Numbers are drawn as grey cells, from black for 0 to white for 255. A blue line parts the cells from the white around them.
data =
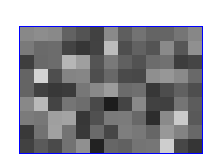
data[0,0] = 136
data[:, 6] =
[138, 188, 121, 104, 156, 28, 122, 70, 102]
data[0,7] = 94
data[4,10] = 77
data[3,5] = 78
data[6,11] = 202
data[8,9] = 118
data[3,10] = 151
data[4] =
[100, 65, 56, 59, 119, 137, 156, 107, 111, 55, 77, 97, 78]
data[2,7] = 96
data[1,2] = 108
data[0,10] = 101
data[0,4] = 83
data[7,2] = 161
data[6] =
[123, 119, 159, 163, 55, 80, 122, 123, 104, 45, 138, 202, 89]
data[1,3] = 67
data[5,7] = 68
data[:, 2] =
[137, 108, 108, 78, 56, 68, 159, 161, 74]
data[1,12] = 144
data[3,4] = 134
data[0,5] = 65
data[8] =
[65, 90, 74, 114, 144, 34, 102, 97, 116, 118, 206, 71, 53]
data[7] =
[57, 114, 161, 115, 57, 106, 70, 126, 120, 102, 152, 131, 104]
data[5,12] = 92
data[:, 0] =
[136, 122, 62, 100, 100, 136, 123, 57, 65]
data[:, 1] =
[141, 106, 105, 211, 65, 185, 119, 114, 90]
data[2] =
[62, 105, 108, 182, 159, 84, 121, 96, 82, 108, 113, 61, 69]
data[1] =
[122, 106, 108, 67, 54, 66, 188, 78, 98, 84, 138, 87, 144]

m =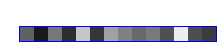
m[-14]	97
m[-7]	129
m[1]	26
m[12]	78

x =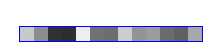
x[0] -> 201
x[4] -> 238

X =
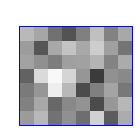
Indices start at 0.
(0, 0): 185
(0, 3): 83
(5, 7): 183
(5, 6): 151
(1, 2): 168
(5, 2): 104
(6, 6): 92
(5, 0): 129
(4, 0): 122
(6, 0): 155
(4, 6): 164
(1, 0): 156
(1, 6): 160
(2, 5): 180
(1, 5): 205

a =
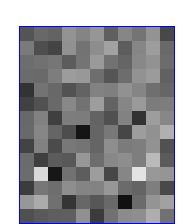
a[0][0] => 84
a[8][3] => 120
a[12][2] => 112
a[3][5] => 110
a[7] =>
[105, 134, 101, 77, 21, 101, 120, 70, 157, 145, 176]
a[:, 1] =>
[104, 78, 113, 106, 115, 81, 129, 134, 129, 63, 217, 119, 171, 89]
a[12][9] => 148
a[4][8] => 133
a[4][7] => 145
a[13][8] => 142
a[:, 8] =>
[116, 134, 136, 146, 133, 154, 50, 157, 126, 126, 227, 100, 107, 142]
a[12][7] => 17
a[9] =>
[107, 63, 92, 88, 151, 109, 136, 142, 126, 186, 91]
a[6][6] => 80
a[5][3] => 136
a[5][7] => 134
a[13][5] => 59
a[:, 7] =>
[134, 93, 101, 109, 145, 134, 130, 70, 123, 142, 134, 107, 17, 139]
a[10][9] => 152
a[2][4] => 116
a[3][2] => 125
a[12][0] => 151
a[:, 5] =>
[150, 141, 154, 110, 130, 157, 99, 101, 101, 109, 157, 131, 87, 59]
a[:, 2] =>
[99, 68, 118, 125, 104, 105, 63, 101, 75, 92, 23, 110, 112, 94]
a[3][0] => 107
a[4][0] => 51
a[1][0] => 122
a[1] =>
[122, 78, 68, 145, 115, 141, 162, 93, 134, 157, 105]
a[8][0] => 67

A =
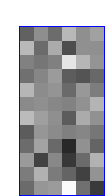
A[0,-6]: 97
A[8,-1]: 100
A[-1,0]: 107
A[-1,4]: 112
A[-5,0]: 92
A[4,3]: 106
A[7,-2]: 134
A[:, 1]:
[142, 107, 118, 134, 140, 143, 159, 150, 163, 66, 177, 150]
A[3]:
[112, 134, 155, 93, 84, 104]
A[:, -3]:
[184, 78, 229, 93, 106, 130, 92, 128, 40, 56, 100, 251]
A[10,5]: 147
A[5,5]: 180
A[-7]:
[138, 143, 135, 130, 145, 180]
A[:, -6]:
[97, 185, 129, 112, 182, 138, 187, 92, 108, 154, 124, 107]
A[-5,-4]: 139
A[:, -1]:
[161, 143, 148, 104, 125, 180, 145, 118, 100, 178, 147, 58]
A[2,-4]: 128
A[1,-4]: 171
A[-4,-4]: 105

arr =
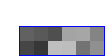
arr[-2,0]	97
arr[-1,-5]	55
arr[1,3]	189
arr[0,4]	166

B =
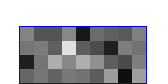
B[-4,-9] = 131
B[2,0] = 30
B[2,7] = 74
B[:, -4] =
[108, 77, 144, 92]
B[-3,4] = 94
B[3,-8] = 118
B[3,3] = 121
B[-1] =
[102, 118, 99, 121, 115, 92, 156, 15, 158]
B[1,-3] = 31
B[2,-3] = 94

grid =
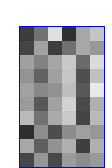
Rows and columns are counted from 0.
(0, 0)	61
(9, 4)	140
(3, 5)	192
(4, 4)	89
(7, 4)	160
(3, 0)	147
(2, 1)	129
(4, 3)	190
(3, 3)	197
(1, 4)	168
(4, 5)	233
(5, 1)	87
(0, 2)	224
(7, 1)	142
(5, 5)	175
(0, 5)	196
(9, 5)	153
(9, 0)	70
